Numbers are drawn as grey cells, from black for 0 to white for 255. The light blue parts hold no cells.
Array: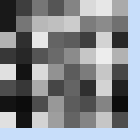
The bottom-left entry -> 224
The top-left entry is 25
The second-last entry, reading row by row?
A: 198
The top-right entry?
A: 170
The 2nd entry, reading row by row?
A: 62
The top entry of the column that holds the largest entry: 231
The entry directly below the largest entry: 198
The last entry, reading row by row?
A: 77
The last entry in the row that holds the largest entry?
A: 178
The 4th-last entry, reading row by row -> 100
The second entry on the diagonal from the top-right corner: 139
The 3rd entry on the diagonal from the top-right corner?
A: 62
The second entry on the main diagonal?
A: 118
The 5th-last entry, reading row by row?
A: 158
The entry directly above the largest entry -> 211
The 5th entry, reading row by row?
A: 132

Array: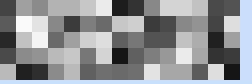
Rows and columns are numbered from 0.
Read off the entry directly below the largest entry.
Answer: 192
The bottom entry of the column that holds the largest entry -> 33
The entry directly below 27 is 199
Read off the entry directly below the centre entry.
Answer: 21
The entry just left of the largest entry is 91
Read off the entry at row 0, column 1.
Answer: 160
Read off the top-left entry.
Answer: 67
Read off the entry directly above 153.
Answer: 83
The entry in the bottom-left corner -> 186
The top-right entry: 83
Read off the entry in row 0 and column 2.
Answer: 141
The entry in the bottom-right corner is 21
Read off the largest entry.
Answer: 250
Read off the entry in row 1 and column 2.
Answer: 229

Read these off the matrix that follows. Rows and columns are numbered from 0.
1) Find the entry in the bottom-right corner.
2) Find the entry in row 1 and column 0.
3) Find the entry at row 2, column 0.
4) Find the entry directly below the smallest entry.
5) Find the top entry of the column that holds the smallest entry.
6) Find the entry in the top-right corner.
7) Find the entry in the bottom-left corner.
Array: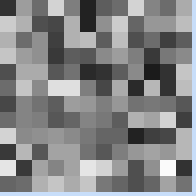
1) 114
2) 204
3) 177
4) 183
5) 132
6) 171
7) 101

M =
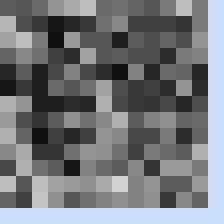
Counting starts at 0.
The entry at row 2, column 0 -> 161
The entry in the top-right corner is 122
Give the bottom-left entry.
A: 101
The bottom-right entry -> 101
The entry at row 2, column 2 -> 122
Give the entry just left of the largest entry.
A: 168
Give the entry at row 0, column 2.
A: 107
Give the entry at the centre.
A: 175
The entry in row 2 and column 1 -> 189
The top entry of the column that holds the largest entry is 114
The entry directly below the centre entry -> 135
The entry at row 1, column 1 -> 80
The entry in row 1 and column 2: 57
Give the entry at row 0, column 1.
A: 86
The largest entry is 210
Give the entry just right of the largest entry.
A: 129
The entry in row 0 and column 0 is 93
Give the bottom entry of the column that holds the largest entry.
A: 142
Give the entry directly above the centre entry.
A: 161
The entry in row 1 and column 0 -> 182
